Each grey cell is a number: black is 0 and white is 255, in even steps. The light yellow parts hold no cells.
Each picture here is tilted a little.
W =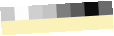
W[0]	202
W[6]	13
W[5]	90

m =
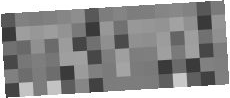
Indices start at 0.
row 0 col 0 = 89
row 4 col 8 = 164
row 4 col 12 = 107
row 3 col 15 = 124
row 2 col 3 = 107
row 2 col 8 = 75
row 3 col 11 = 159
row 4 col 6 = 128
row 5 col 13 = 95
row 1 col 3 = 157
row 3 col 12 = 122
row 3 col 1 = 119
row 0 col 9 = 125
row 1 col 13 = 145
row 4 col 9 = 123
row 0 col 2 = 125
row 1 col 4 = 147
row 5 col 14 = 65
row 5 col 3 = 195
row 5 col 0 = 67
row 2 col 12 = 101
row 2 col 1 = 105
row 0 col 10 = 126
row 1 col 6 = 57
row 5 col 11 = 94
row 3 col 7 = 126
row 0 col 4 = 134
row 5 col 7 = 124

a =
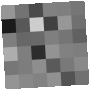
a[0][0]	150
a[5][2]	130
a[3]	[173, 126, 45, 147, 129, 126]
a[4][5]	137
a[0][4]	127
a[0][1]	115
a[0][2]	75
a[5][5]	113
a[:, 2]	[75, 205, 105, 45, 142, 130]
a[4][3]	90

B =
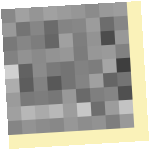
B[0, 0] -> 136
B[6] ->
[155, 121, 125, 119, 152, 106, 127, 133, 80]
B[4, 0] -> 208
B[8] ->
[133, 147, 140, 136, 151, 141, 146, 126, 153]
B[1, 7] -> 109
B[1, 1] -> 116
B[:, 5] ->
[150, 135, 126, 124, 130, 132, 106, 199, 141]
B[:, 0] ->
[136, 153, 121, 130, 208, 173, 155, 160, 133]
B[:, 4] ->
[155, 132, 160, 151, 116, 116, 152, 157, 151]
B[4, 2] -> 139
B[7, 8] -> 195
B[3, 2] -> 138
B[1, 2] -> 134
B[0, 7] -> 153
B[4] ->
[208, 98, 139, 122, 116, 130, 125, 165, 62]
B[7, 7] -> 156
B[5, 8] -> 116
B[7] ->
[160, 183, 170, 184, 157, 199, 110, 156, 195]
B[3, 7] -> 154

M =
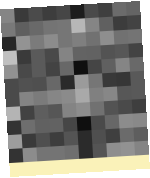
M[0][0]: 133
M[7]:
[180, 66, 94, 86, 132, 141, 113, 83, 74, 62]
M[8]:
[51, 110, 97, 98, 70, 15, 74, 103, 140, 137]
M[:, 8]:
[107, 60, 113, 87, 133, 54, 87, 74, 140, 107, 146]
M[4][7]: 96
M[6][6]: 128
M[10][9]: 132
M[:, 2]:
[75, 105, 123, 90, 90, 79, 123, 94, 97, 79, 116]
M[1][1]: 95
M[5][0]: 74
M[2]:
[39, 147, 123, 140, 118, 127, 113, 142, 113, 116]
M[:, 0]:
[133, 121, 39, 192, 145, 74, 74, 180, 51, 157, 51]
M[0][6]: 74
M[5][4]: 42
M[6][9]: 89
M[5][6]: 118
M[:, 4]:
[70, 118, 118, 132, 104, 42, 139, 132, 70, 84, 111]
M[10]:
[51, 140, 116, 116, 111, 43, 84, 142, 146, 132]
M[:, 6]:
[74, 133, 113, 98, 69, 118, 128, 113, 74, 79, 84]
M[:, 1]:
[58, 95, 147, 58, 73, 81, 132, 66, 110, 58, 140]
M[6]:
[74, 132, 123, 134, 139, 169, 128, 135, 87, 89]
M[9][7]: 63
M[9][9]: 94

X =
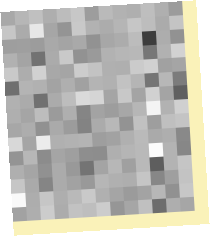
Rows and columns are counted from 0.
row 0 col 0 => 168
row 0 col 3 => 174
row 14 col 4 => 194
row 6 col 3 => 171
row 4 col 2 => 209
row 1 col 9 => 198
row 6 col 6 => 213
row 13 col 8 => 155
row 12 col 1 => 170
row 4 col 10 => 209
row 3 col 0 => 177
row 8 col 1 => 173
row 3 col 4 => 201
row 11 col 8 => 160
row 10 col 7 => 175
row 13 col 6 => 176
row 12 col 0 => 198
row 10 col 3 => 165
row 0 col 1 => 182
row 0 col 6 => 157
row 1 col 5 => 201
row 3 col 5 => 146
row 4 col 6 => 195
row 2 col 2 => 156
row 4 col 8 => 175
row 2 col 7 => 167
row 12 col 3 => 171
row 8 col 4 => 156
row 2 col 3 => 169
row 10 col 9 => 185
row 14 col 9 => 192
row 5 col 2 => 177
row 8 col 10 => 158
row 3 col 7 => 178
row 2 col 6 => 146
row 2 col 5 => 169
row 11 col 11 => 179
